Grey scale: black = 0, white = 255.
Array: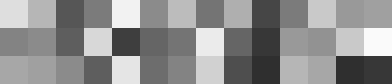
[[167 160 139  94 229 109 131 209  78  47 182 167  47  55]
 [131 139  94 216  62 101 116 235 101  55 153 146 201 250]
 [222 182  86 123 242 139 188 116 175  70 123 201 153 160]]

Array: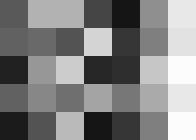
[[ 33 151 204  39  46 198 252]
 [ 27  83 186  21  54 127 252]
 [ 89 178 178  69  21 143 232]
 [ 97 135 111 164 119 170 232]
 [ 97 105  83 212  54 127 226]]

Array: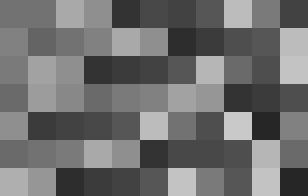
[[114 114 169 143  51  72  66  86 188 122  66]
 [122 162 143  51  59  66  86 182 106  78 195]
 [106 156 136 106 122 129 162 150  51  59  78]
 [106 114 122 169 143  51  72  72  78 182 106]
 [129 100 114 129 169 143  45  59  78  86 188]
 [143  59  66  72  86 188 114  78 201  38 129]
 [175 150  45  59  66  86 195 122  86 195  38]]

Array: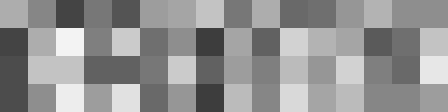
[[ 68 173 243 127 203 111 142  61 165  97 210 179 165  90 111 195]
 [ 76 142 237 157 225 105 150  61 187 134 217 165 187 134 134 157]
 [ 76 195 195  97  97 119 203  97 157 127 187 150 210 127 105 231]
 [173 134  68 119  84 157 165 195 119 173 105 111 150 179 142 142]]

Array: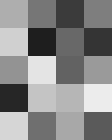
[[ 38 196 182 236]
 [214 111 168  90]
 [208  30 104  52]
 [147 228  98 154]
 [174 118  59 126]]

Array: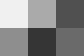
[[142  53 106]
 [240 170  80]]

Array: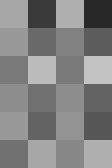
[[167  58 175  40]
 [153  99 147  86]
 [141 113 141  99]
 [113 167 135 175]
 [153 105 129  92]
 [121 187 121 194]]

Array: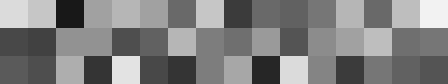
[[ 90  78 174  52 227  72  52 125 167  38 219 132  59 118  97  84]
 [ 72  65 146 146  78  97 182 125 111 154  84 140 161 190 111 118]
 [219 198  24 161 182 161 105 198  59 105  97 118 182 105 190 242]]
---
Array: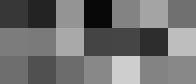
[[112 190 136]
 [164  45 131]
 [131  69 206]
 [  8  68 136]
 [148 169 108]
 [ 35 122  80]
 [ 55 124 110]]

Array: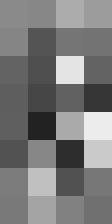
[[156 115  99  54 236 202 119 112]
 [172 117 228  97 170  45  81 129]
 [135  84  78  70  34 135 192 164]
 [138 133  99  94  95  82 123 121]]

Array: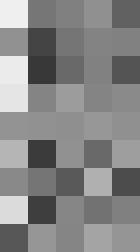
[[ 97 129  84 138 144 158  76 128 149]
 [144 131 129 132 151 105 176 114 164]
 [128 117 105 156 143 145  89 134 133]
 [118  68  56 132 145  59 117  62 150]
 [239 145 235 229 147 181 137 219  87]]

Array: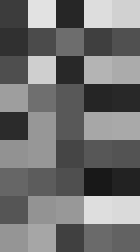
[[209  80 171  40 169  83  34 218  98]
 [221  63 180  37 167  87  24 222 106]
 [ 38 109  40  88  88  69  79 152  64]
 [226  75 207 111 151 151  92 147 166]
 [ 60  48  78 158  43 146 102  85 149]]

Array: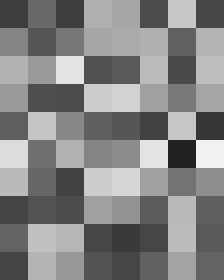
[[ 71 179 189 165  54 242 142  95  89  99]
 [199  97  74 121 198  33 115 186 188 163]
 [ 76 176 187 160  66 227 161  92  70  97]
 [166 170  89 210  86 140 214 146  58  70]
 [175 165  80 203  95 132 205 160  70  83]
 [ 61 119 228  75 136 177  66  76 182 152]
 [105  85 154  78 197 112 102  83 193 180]
 [ 61 132 178 153  94 220 186  68  99  68]]

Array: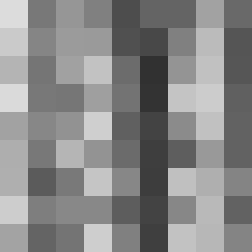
[[105  85  86  96  98  98 132  98 132]
 [162 187 193 204 193 153 175 185 183]
 [100 128 148 196 139  94 192 135 194]
 [100  72  49  51  67  62  61  67  63]
 [ 77  80 108 115  96 107 135  93 128]
 [128 154 194 159 207 147 197 136 206]
 [150 155 161 118 146 181 121 136 116]
 [120 133 117 120 135 120  91 126 100]
 [220 202 180 218 162 174 175 205 163]]
